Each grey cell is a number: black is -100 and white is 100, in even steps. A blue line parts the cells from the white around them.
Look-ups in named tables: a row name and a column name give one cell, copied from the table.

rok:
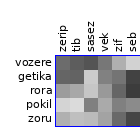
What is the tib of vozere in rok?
-27
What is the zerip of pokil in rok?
66
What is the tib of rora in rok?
32
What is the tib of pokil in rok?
72
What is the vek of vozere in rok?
-7
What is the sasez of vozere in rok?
-34
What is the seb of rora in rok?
-53
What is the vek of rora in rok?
20
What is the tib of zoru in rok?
50
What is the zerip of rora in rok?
22
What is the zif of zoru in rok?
-18
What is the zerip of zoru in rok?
38
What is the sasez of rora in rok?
55
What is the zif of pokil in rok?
0
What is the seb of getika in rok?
-48
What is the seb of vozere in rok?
65
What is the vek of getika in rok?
1
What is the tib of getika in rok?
-22
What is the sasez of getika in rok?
59

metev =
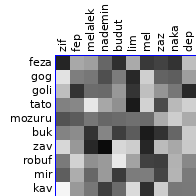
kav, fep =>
20
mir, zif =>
-26
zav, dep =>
58
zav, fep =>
19
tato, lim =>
-80
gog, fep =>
-1
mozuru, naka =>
61
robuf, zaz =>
-51
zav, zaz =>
47
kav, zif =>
92
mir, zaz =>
-46
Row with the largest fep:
robuf

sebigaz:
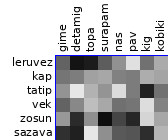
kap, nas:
1
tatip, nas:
72
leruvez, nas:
14
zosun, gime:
19
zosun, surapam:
-89
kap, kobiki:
29
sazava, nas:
-30
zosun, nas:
-46

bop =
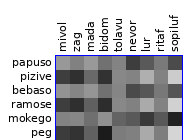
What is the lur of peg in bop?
33
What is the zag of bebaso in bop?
4
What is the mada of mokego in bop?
-13
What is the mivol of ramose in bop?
-51
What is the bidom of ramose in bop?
-65
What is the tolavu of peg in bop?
-3
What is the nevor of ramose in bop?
1
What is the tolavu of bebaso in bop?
4
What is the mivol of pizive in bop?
-51
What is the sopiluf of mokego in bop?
-74
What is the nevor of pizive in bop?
3
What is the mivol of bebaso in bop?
15
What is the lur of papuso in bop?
-30
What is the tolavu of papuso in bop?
3
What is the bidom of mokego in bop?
13
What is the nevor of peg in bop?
0
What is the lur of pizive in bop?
37
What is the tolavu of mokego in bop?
-22

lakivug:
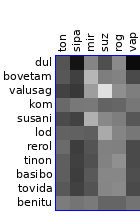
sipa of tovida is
-49
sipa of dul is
-84
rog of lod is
4
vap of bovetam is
-42
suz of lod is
33
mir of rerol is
-34
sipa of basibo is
-52
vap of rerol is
-42
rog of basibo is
6
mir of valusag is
23
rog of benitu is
-21
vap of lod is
-7
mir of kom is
-5
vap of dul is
-91

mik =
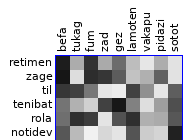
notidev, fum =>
89
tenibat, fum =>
63
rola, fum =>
-53
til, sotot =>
-26
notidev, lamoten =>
-34
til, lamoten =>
-49
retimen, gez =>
-15
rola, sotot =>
-32
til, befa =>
-57
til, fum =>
-7
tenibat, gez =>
-82
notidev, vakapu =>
60
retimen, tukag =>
35
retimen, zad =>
33
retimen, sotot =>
77
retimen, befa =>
-77
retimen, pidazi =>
36

